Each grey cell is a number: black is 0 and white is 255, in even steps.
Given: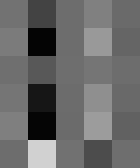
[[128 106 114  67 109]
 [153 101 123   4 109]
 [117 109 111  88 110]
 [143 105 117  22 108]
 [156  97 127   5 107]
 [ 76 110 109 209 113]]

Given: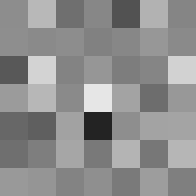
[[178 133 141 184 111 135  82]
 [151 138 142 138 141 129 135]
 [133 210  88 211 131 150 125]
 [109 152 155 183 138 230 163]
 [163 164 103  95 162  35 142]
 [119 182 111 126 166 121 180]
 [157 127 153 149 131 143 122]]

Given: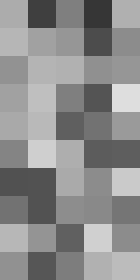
[[ 54 176 172  63 127]
 [ 76 140 182 161 150]
 [144 150 146 180 177]
 [ 84 222 161 191 127]
 [114 154 169 185  95]
 [ 92  94 132 207 174]
 [140 202  81  82 170]
 [137 117 114  82 141]
 [208 140 183 148  96]
 [177 188 145  86 125]]

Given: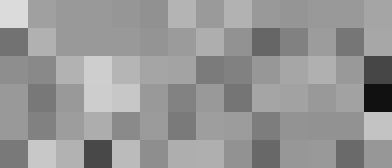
[[153 165 219 160 153 153 150 145 180 154 178 153 149 153]
 [118 167 114 177 153 153 153 148 155 174 146 102 129 156]
 [153  70 142 137 178 206 181 165 163 123 129 151 166 176]
 [162  17 153 120 153 205 199 153 130 153 117 165 162 153]
 [146 195 153 129 157 173 138 155 122 158 156 125 147 146]
 [106 151 121 200 178  72 187 142 174 175 146 104 151 153]]

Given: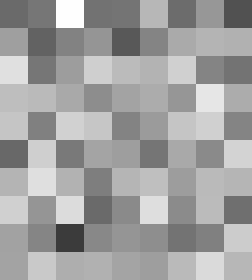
[[151  81 106 118 254 114 116 183 108]
 [180 177 159  98 130 149  88 132 170]
 [132 115 224 118 157 207 187 179 208]
 [230 172 190 186 169 141 163 172 150]
 [208 132 197 128 209 198 131 155 197]
 [138 211 104 207 121 164 158 117 169]
 [186 181 180 223 178 126 181 191 157]
 [187 111 208 149 220 106 138 222 139]
 [128 204 162 133  59 136 149 142 115]
 [218 183 163 201 174 177 164 158 186]]

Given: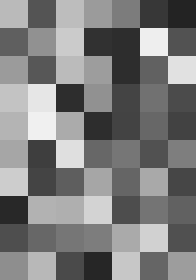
[[ 55  35 186  84 189 155 124]
 [238  82  95 145 203  49  45]
 [ 97 225 155  87 187 157  45]
 [113  75 195 230  45 145  68]
 [103  66 180 240 171  45  67]
 [ 81 126 166  62 223 103 118]
 [169  70 205  68  94 166 101]
 [116  97  40 178 175 211  77]
 [209  80  78 103 118 125 170]
 [101 157 142 184  74  38 199]]
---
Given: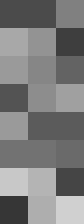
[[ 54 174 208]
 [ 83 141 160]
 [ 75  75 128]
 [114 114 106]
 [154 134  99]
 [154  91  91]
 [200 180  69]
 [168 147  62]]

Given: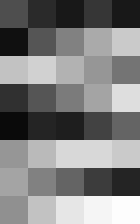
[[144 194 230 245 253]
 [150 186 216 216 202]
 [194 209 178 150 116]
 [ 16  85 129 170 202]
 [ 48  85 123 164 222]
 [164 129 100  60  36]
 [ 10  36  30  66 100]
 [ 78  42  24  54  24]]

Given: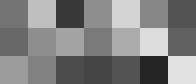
[[103 142 163 122 171 220  97]
 [156 129  76  69  83  37 226]
 [116 191  57 142 212 135  83]]

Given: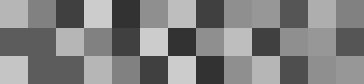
[[ 92  92 182 129  64 204  50 143 190  64 143 151  85]
 [197  92  92 182 129  64 204  50 143 182  78 143 151]
 [182 129  64 204  50 143 190  64 143 151  85 174 129]]

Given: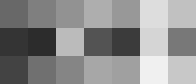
[[ 52  44 187  83  59 213 120]
 [104 127 146 174 152 221 193]
 [ 67 112 133 167 160 240 200]]

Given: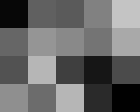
[[143 108 182  42   1]
 [102 149 137 116 169]
 [  7  96  90 129 196]
 [ 82 182  63  22  75]]

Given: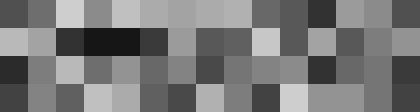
[[ 80 110 206 139 192 171 163 171 177 104  88  50 155 139  80]
 [ 43 125 185 110 147 104 131  73 117 131 139  50 104 117  58]
 [ 66 131  96 192 171  96  73 177 125  66 206 147 147 117  66]
 [185 163  50  22  22  58 155  88  96 199  88 163  88 125 147]]
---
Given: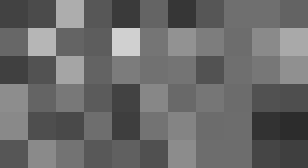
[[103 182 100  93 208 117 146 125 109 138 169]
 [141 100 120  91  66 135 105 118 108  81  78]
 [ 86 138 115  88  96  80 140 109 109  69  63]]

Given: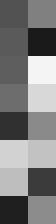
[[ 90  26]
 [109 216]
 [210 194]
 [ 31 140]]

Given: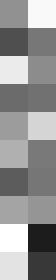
[[ 79 119]
 [107 113]
 [176 121]
 [164 149]
 [227  56]]

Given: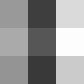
[[170  86 253]]

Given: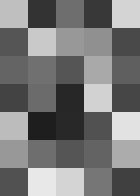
[[ 85 201 152 144  73]
 [ 67 107  39 210  70]
 [152 110  85  99 172]]

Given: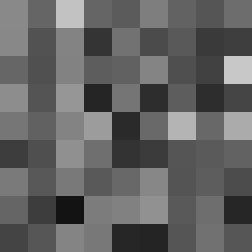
[[136  82 131  52 114  75  89  58  62]
 [141  84 150  37 117  45  93  45  69]
 [ 61  79 144 111  51  59  85  90  98]
 [101  61  19 124 129 145  89 110  38]]

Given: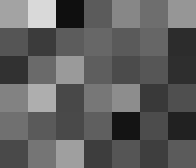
[[ 85  59  92 103  90 102  44]
 [130 174  72 119 141  57  79]
 [ 73 117 159  61  85  62  91]]
